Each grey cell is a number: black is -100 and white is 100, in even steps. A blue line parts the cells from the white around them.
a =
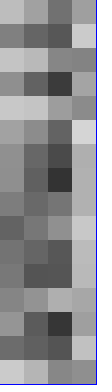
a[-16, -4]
48
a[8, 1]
-18
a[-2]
[-15, -25, -34, 51]
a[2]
[54, 45, 5, 3]
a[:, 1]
[26, -21, 45, -23, 54, 10, -19, -25, -18, -7, -21, -34, 15, -29, -25, 42]
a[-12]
[57, 54, 23, 9]
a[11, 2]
-33
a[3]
[12, -23, -54, 29]
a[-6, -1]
47
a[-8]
[-2, -18, -8, 39]
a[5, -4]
27
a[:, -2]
[-11, -32, 5, -54, 23, -22, -42, -60, -8, 13, -32, -33, 37, -58, -34, 6]
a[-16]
[48, 26, -11, 25]

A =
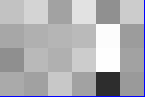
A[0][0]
52
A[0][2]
27
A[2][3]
60
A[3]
[33, 26, 57, 27, -65, 21]
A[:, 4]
[13, 98, 99, -65]
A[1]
[31, 38, 42, 46, 98, 22]
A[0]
[52, 66, 27, 77, 13, 60]

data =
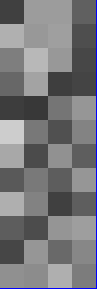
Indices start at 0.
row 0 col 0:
-50
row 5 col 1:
-6
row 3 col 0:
-19
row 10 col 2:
-18
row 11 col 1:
10
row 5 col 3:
3
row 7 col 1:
-5
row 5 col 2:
-37
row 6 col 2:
14
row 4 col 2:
-8
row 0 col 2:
22
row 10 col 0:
-45
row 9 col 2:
17
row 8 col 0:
37
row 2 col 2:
19

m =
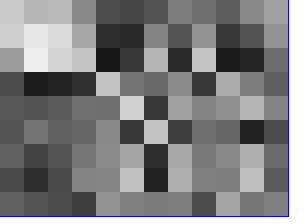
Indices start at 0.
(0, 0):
58
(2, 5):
-57
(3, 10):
-3
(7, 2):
-42
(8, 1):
-34
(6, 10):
38
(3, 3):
-62
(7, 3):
2
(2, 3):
54
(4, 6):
-55
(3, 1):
-78
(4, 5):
63
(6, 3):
-8
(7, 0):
-43
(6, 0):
-25
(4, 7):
27
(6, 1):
-48
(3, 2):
-72
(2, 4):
-82
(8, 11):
0
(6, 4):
9
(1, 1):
81
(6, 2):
-34
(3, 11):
-26
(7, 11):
-28
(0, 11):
27
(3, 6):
-17
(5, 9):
-21
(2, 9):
-80
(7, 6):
-74
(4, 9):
13
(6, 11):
-16
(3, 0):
-41
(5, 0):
-34

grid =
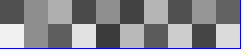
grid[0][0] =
-37
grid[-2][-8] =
37
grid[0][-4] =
42
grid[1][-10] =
89
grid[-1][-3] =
61
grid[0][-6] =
12
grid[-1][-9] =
11

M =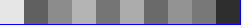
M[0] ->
80
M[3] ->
41
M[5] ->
35
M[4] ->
-8

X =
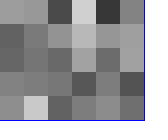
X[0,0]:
23
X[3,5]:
-35
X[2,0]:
-20
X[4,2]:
-23
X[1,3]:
44
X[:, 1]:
[19, -4, -8, -2, 58]
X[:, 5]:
[3, 25, 26, -35, -13]
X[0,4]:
-57

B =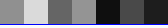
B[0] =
13
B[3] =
16

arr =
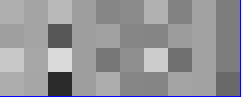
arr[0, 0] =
37
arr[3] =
[36, 30, -66, 24, 36, 5, 4, 29, 27, -18]
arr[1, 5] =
5
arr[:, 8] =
[27, 27, 27, 27]
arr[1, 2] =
-32
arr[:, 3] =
[24, 24, 24, 24]
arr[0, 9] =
-2
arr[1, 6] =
4
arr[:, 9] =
[-2, -2, -2, -18]
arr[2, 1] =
31
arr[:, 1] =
[29, 29, 31, 30]
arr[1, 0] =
25
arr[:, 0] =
[37, 25, 57, 36]

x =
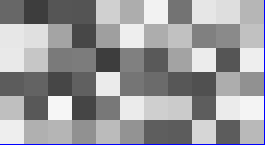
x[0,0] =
-19
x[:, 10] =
[43, 51, 87, 14, 91, 45]
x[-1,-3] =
68
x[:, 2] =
[-33, 29, -4, -45, 93, 42]
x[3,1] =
-22
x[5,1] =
38
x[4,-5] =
62
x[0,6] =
90
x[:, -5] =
[90, 36, -30, -16, 62, -26]
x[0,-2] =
74
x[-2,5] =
84
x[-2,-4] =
59
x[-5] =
[81, 76, 29, -44, 25, 87, 36, 51, 0, 8, 51]
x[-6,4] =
63
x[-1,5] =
15
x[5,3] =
14
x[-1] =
[87, 38, 42, 14, 47, 15, -26, -28, 68, -28, 45]
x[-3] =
[-28, -22, -45, -25, 84, -8, -16, -32, -37, 36, 14]
